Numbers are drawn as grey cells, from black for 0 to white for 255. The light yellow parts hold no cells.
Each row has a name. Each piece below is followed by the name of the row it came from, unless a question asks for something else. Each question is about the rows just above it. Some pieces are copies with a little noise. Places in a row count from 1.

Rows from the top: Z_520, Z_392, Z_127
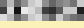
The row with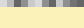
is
Z_127
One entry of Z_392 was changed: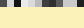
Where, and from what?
1, [63]
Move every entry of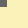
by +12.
[114]
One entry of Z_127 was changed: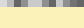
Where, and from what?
6, [218]
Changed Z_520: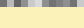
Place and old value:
8, [102]
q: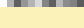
Z_127

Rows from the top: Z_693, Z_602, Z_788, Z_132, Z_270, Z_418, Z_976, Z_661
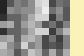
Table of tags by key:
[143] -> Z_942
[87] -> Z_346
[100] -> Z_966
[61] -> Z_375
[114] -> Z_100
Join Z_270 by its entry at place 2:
Z_966
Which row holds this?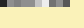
Z_602
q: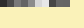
Z_693

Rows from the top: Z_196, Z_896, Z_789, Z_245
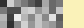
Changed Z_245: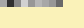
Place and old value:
6, [197]
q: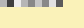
Z_789

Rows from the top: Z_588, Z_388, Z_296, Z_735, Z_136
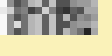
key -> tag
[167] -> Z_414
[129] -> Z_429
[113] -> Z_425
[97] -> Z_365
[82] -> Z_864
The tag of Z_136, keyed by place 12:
Z_425
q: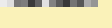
Z_388
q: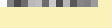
Z_296
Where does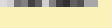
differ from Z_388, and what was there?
1, [233]

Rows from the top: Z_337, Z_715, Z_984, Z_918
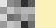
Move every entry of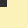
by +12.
[60]
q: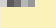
Z_984
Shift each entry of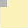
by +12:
[194]
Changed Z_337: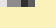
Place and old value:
3, [125]
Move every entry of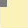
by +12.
[137]
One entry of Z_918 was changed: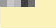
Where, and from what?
4, [48]
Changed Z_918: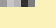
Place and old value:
5, [110]

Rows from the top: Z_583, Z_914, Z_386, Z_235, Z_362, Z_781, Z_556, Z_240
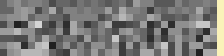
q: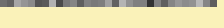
Z_914
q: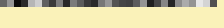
Z_235
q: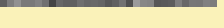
Z_583
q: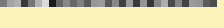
Z_556

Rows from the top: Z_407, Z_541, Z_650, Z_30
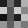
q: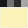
Z_407
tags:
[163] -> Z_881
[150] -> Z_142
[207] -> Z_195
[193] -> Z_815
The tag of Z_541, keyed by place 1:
Z_195
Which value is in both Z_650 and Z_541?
[83]
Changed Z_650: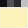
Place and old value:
3, [31]
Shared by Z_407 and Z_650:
[31]
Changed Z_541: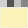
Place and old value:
3, [207]
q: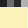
Z_407

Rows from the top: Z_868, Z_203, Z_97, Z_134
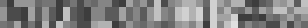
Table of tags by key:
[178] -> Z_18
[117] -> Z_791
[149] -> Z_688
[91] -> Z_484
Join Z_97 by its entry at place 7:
Z_688
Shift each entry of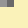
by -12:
[137  93]

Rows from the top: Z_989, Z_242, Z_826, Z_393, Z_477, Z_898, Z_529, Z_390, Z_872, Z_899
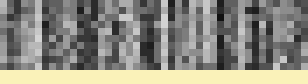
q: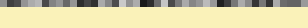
Z_390
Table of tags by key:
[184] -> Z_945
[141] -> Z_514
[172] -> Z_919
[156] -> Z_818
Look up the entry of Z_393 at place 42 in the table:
Z_919
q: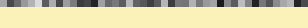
Z_898
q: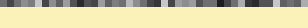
Z_899
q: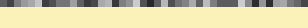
Z_477
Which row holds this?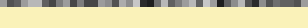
Z_529

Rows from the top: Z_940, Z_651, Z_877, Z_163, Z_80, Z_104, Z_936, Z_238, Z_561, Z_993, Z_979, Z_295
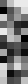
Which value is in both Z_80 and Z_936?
[71]
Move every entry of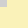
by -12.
[196]
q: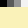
Z_651
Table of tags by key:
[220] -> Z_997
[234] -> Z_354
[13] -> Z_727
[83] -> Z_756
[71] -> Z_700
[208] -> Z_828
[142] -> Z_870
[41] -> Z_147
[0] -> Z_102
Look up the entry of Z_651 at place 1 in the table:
Z_102
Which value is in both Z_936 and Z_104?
[71]

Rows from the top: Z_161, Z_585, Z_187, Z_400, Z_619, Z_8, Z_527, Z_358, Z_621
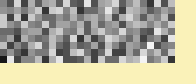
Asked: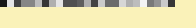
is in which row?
Z_621
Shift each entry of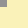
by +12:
[159]
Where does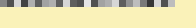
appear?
Z_161
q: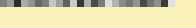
Z_8
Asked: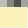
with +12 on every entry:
[201 146  92 174]
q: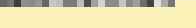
Z_619

